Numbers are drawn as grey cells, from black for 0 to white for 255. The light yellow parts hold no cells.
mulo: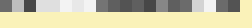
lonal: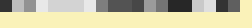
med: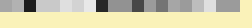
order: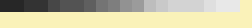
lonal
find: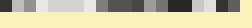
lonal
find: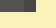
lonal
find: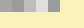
med
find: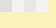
mulo
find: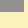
med
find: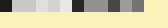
med

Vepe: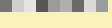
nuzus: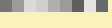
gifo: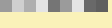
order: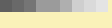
nuzus
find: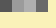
Vepe
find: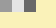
gifo
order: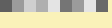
gifo
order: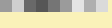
Vepe
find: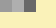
Vepe
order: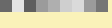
nuzus

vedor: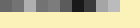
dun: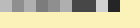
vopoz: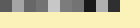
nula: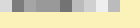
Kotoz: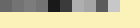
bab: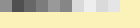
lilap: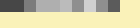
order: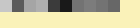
Kotoz
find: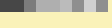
lilap
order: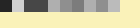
dun

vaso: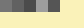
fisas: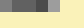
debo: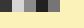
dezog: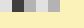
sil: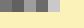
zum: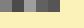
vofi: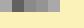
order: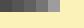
vaso
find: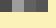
zum
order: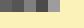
zum
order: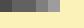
fisas
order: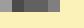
fisas
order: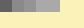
vofi
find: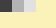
dezog

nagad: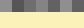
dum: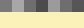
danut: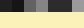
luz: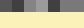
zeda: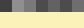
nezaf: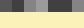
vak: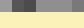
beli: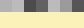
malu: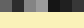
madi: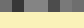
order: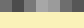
dum
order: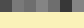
madi
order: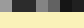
danut

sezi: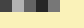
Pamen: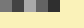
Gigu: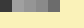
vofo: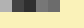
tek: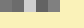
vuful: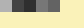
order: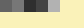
vuful
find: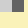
tek
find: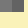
vuful
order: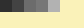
vofo
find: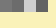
tek
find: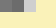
tek

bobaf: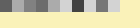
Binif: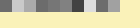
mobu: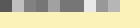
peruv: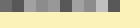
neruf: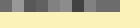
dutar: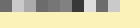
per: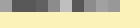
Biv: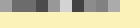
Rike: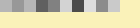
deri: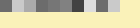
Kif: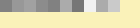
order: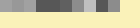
per
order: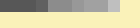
per
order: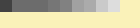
Binif
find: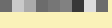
dutar
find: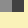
neruf

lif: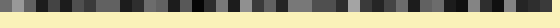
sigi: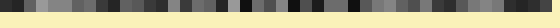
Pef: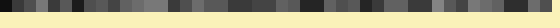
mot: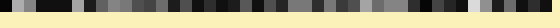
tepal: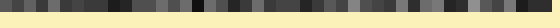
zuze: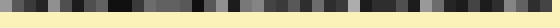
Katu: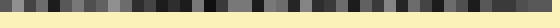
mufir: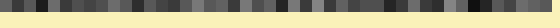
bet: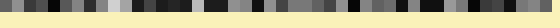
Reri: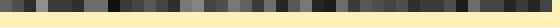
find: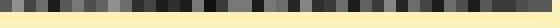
Katu
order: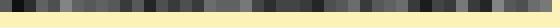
mufir
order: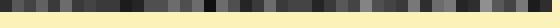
tepal

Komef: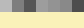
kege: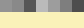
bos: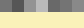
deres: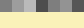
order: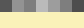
deres
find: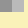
bos
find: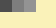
deres
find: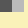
kege
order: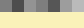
deres
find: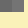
bos
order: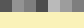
deres

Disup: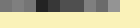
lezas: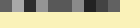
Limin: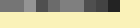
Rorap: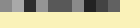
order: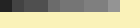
Limin
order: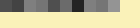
Limin
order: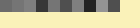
Disup

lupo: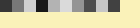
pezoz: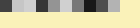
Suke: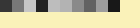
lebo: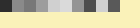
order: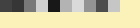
lupo
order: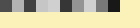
pezoz

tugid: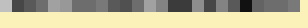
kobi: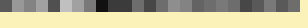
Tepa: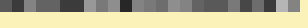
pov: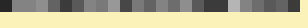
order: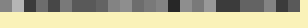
Tepa
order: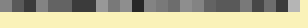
Tepa
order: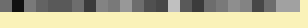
kobi
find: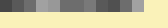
tugid
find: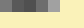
tugid
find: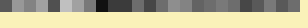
kobi
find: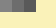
pov

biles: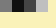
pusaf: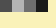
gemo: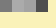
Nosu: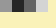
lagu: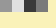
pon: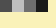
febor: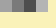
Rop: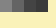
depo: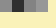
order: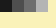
pusaf
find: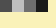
pon
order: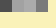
gemo
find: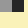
Nosu

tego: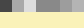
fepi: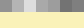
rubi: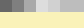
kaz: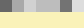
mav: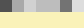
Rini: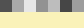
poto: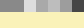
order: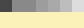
poto
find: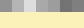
fepi
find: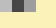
Rini
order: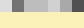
mav
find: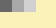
kaz
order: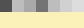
mav
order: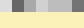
kaz

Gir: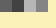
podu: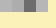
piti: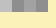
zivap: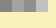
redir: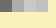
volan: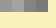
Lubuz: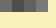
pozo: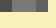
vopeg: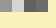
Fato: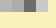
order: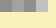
piti
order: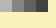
Gir
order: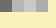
Fato
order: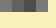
pozo

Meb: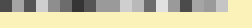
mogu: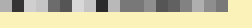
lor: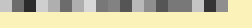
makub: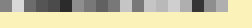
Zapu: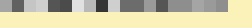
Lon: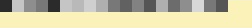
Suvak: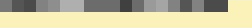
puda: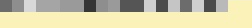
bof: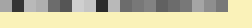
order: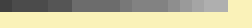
Suvak
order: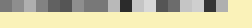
mogu
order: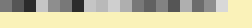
Lon
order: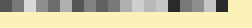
Lon
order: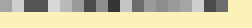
puda
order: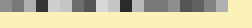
mogu

